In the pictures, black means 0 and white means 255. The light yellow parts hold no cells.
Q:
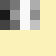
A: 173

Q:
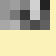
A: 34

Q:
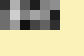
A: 142

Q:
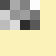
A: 252

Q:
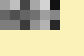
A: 17

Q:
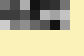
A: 115

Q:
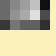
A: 17

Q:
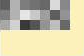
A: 135
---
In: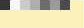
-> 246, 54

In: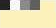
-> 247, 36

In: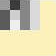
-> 238, 59

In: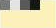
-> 227, 23

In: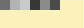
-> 202, 55

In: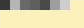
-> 205, 55

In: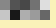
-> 222, 24
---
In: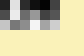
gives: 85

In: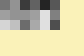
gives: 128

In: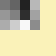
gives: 162

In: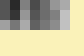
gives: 193

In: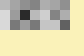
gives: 174

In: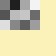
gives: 107
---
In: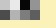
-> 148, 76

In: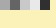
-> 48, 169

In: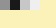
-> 239, 146

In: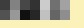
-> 162, 82

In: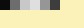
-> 61, 11

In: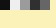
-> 102, 16

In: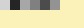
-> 147, 211
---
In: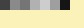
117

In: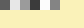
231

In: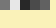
118

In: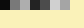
174

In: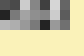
153

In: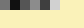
17

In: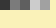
54

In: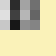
101

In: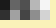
48

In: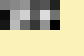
186
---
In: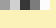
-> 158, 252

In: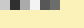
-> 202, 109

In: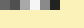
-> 102, 34

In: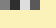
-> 127, 89

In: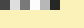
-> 69, 38

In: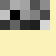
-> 110, 214

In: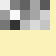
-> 237, 196
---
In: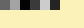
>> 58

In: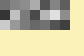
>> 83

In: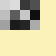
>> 220

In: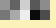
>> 207

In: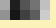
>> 84

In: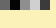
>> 143

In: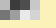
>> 60
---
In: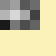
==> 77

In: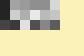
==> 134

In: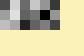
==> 125

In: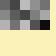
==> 81

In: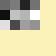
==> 158

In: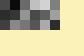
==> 171

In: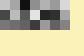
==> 98

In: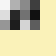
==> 212

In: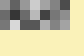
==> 131

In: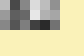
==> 42
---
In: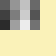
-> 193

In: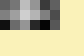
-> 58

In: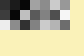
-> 203

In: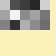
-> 39

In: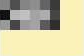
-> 100

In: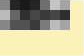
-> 196

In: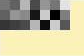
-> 117

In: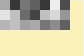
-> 237

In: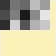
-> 189
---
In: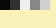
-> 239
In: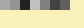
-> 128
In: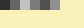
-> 123
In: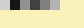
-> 65
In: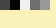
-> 240
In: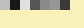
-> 139
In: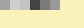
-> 67
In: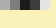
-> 28
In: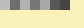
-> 168
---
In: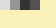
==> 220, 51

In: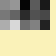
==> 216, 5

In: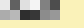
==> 244, 46

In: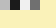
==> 240, 27

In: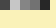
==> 198, 39

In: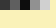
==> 208, 13

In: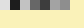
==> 224, 29

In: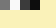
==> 249, 13
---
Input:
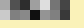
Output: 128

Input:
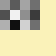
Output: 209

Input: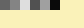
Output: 160

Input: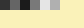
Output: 229

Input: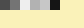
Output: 199

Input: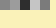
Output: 197

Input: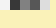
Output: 87

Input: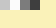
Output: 124

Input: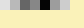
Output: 157
